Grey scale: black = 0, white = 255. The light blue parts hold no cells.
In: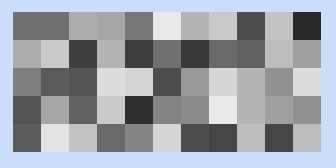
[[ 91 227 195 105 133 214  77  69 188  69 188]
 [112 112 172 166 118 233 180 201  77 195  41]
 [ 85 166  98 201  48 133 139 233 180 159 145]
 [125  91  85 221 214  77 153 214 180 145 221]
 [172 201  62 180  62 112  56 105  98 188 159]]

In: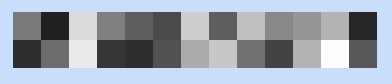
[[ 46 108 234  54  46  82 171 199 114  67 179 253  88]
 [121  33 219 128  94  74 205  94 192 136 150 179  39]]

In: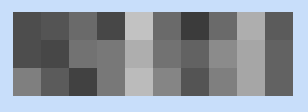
[[ 77  71 114 120 174 114  98 139 166  98]
 [ 77  84 106  71 194 106  59 106 174  91]
 [127  91  65 120 187 133  84 127 166  98]]

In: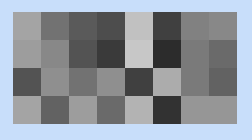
[[164  98 157 106 179  50 150 150]
 [ 83 143 114 143  64 172 122  98]
 [164 114  90  77 193  64 129 136]
 [157 136  83  58 199  44 122 106]]

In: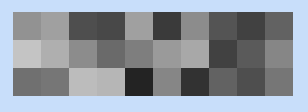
[[112 118 188 182  35 134  50  98  78 118]
 [196 175 140 106 126 154 168  65  90 134]
 [146 160  78  72 160  58 140  84  65  98]]

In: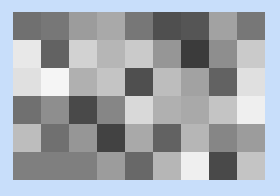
[[232  98 210 182 202 150  59 142 202]
 [224 245 176 196  79 189 162  98 224]
 [112 119 156 169 119  79  85 162 119]
 [189 112 150  66 169  98 182 134 156]
 [127 127 127 156 104 182 239  73 196]
 [112 142  73 134 217 176 169 196 239]]

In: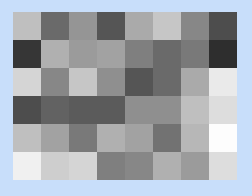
[[240 206 213 127 135 176 155 221]
 [213 135 198 143  85 106 170 234]
 [ 54 176 155 162 127 106 121  46]
 [191 106 149  85 170 198 135  77]
 [191 162 121 176 162 114 183 253]
 [ 77  98  91  91 143 143 191 221]]
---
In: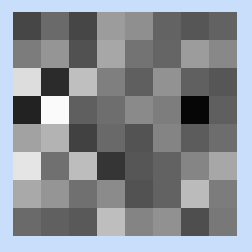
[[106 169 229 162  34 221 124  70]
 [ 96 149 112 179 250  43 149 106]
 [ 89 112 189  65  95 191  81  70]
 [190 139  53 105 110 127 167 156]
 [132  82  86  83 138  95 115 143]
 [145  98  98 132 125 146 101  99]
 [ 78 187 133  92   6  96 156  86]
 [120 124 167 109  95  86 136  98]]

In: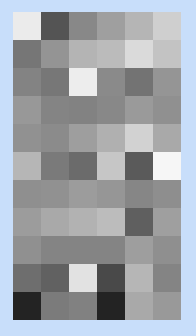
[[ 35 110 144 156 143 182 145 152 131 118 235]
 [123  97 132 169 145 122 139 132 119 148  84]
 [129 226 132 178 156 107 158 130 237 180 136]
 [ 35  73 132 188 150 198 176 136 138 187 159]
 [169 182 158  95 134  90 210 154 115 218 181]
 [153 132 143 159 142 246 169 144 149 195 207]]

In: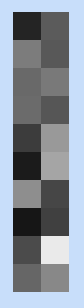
[[102  75  22 142  27  60 107 105 124  36]
 [136 234  64  70 165 153  86 121  88  91]]

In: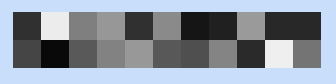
[[ 69  48]
 [  9 236]
 [ 89 127]
 [130 151]
 [152  48]
 [ 88 138]
 [ 79  21]
 [132  32]
 [ 42 154]
 [239  40]
 [116  40]]

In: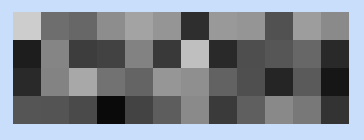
[[ 85  41  29 205]
 [ 84 131 133 110]
 [ 74 168  61 103]
 [ 10 114  66 141]
 [ 67 100 130 163]
 [ 93 150  57 149]
 [138 143 191  46]
 [ 58  98  41 153]
 [ 95  79  78 149]
 [137  37  86  81]
 [120  90 103 157]
 [ 51  22  41 138]]

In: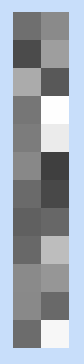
[[108 137 138 104  96 106 136 124 118 171  75 111]
 [247 105 150 189 103  72  63 235 254  88 158 138]]

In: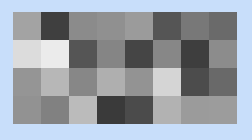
[[146 149 220 163]
 [129 183 235  63]
 [187 135  85 139]
 [ 58 175 133 144]
 [ 75 147  69 155]
 [178 213 135  85]
 [155  76  62 120]
 [156 105 140 106]]

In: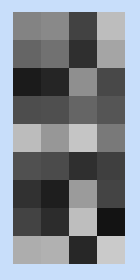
[[173  67  49  80 188  77  27 101 131]
 [177  44  30  75 151  79  37 113 137]
 [ 39 190 155  47 197 101 143  47  66]
 [202  19  68  63 121  85  72 165 189]]
